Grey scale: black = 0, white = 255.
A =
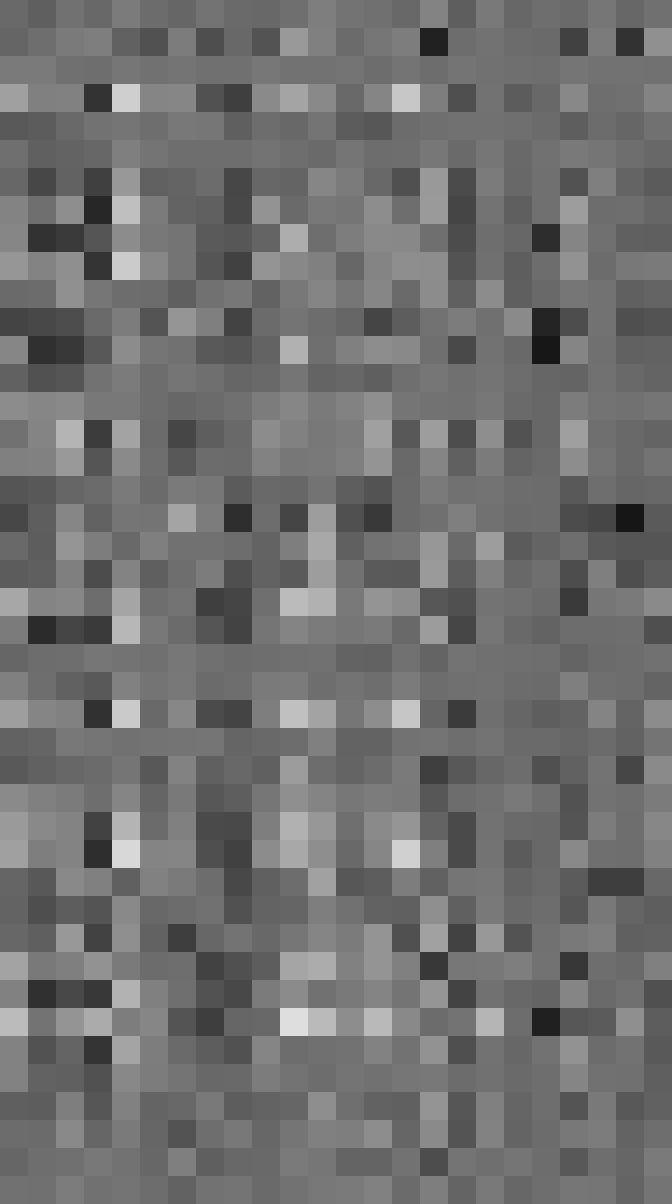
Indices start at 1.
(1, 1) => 105
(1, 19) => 103
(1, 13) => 115
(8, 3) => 142
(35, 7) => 110
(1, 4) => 104
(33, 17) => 96
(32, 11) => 109
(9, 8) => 90
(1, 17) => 94
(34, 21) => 121
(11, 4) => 118
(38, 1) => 130
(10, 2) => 131
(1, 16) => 131
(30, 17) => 74
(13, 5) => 140
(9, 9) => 87
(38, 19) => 103
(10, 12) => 128
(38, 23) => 114
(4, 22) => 110
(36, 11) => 139
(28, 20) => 80
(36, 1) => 129
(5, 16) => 111
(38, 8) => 93
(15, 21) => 124
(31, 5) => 216
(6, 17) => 106
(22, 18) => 115
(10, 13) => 103
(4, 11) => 164
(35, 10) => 93
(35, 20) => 114
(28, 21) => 97
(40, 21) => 84
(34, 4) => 66

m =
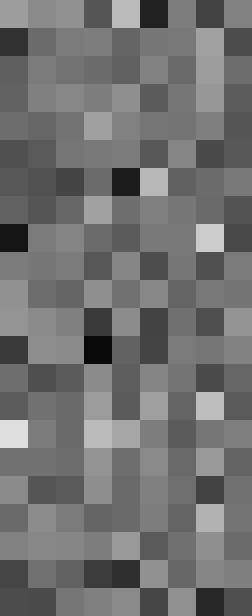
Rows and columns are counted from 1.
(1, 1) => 157
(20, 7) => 112
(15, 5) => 91
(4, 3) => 135
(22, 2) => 75
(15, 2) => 113
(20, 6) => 89
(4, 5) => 143
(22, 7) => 144
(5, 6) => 117
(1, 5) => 186
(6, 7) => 133
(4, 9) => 92
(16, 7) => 91
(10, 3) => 123
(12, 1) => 148
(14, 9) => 102
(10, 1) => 122
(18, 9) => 113
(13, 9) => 130
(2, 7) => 121
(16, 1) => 223
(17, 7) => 104
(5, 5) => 129
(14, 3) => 91
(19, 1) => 106
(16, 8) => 118
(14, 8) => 75
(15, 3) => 106
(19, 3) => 122
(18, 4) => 142
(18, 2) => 85
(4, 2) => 128
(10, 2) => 119
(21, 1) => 69

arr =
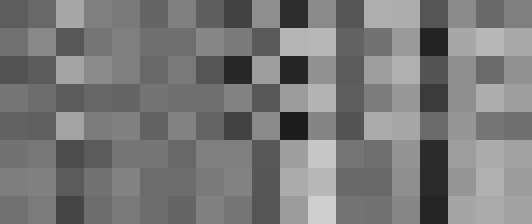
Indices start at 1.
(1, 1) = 93
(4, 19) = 157
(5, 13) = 84
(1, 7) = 127
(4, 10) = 87
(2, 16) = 35
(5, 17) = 150
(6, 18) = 171
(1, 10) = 142
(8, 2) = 123
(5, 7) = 131
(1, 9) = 67
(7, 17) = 150
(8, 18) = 170
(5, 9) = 66
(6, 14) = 110
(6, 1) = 114
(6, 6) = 118
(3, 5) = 127
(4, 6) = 116
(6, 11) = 158
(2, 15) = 154
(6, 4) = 91
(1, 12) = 138
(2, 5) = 127
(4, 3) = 91
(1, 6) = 101
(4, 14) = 124
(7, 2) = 129
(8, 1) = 113
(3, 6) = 104
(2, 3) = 87
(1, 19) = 127
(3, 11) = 36

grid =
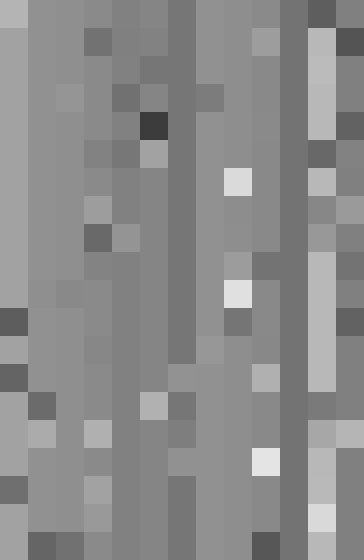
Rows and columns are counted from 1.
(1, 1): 180
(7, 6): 133
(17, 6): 133
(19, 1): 162
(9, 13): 128
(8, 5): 129
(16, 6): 133
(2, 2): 145
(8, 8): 145
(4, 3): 149
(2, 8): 145
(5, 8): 145
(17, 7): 145
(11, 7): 118
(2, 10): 157
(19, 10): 137
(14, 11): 115
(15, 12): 122
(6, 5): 119
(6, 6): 162
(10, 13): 115
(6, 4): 130
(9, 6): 133
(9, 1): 162
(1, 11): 115
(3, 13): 128
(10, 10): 115
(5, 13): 98
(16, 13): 181
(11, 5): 129
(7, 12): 184
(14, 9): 142
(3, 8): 145
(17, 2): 145
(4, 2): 145
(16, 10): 137
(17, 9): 142

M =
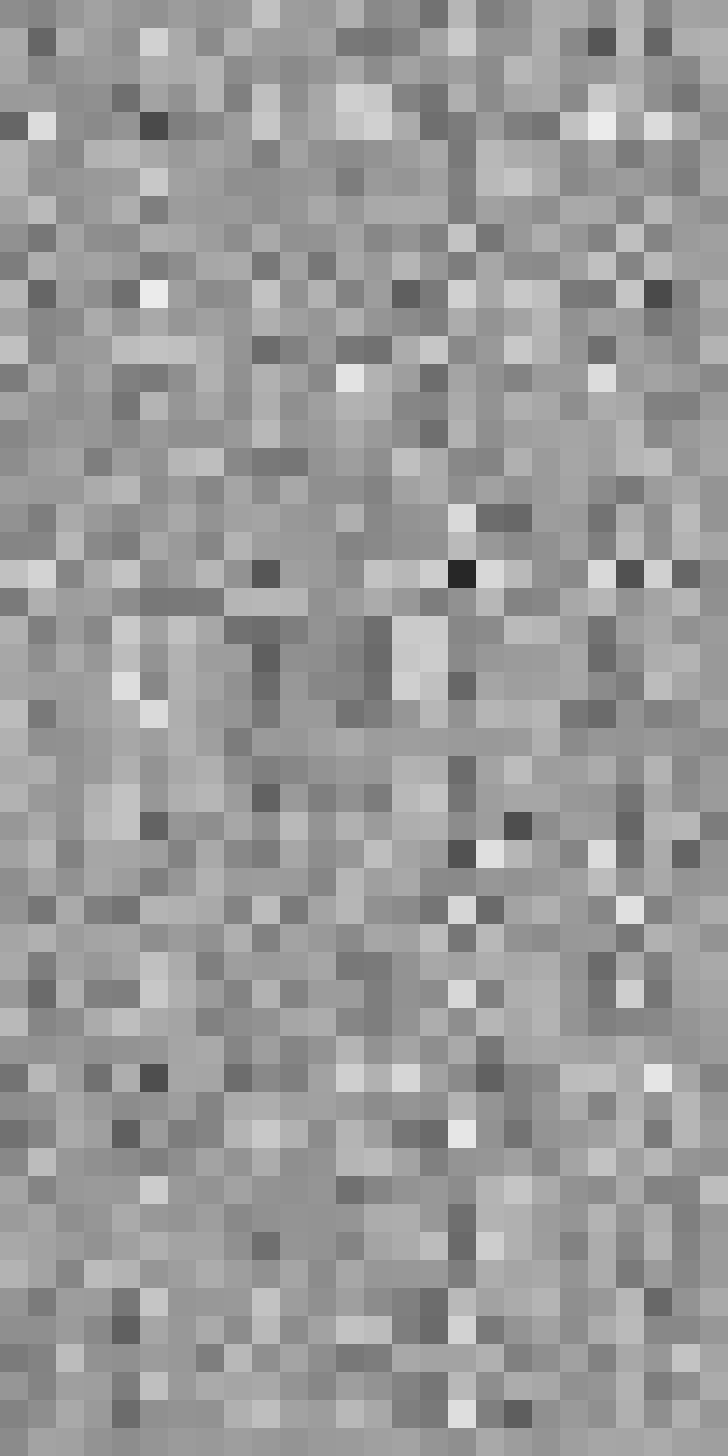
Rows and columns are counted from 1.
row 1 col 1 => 141
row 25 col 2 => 158
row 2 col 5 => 144
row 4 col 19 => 163
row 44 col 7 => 148
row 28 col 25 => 136
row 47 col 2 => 123
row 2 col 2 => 102
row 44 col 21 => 149
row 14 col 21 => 155
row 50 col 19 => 172
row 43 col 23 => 168
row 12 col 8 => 160
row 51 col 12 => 157
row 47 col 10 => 194
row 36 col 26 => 164
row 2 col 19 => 149
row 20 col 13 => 132
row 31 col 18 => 223
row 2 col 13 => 120
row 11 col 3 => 155
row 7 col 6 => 200
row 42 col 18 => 150
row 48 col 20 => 162
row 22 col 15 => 152
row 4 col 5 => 111
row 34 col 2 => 176
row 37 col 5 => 190
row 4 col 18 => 139
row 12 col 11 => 159
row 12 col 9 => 150
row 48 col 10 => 185
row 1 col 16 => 114
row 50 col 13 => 158
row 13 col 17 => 137
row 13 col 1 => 192
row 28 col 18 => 163
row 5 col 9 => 156
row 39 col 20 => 139

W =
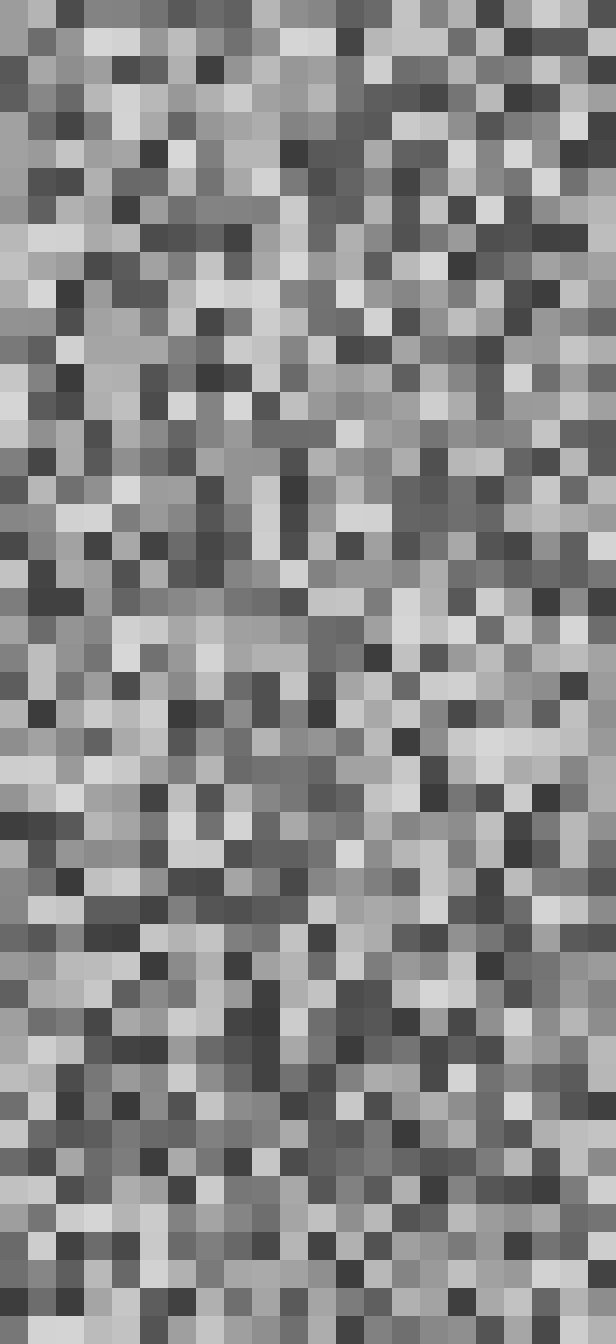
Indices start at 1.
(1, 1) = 156
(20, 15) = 82
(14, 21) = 158
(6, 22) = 72
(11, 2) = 214
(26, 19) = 158
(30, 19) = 69
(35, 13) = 199
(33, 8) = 85
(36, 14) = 82
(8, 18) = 212
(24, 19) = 126
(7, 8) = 115
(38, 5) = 67
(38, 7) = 154
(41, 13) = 87
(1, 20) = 204
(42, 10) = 198
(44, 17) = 185
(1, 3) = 76
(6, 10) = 182
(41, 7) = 101
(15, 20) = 155
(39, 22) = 183
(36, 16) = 213
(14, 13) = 157
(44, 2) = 117
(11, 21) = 191
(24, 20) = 176
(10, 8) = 195
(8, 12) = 99
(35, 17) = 192
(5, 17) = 143
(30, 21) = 184
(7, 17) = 189
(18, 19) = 124
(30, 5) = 165
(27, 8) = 142
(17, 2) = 70
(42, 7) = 170
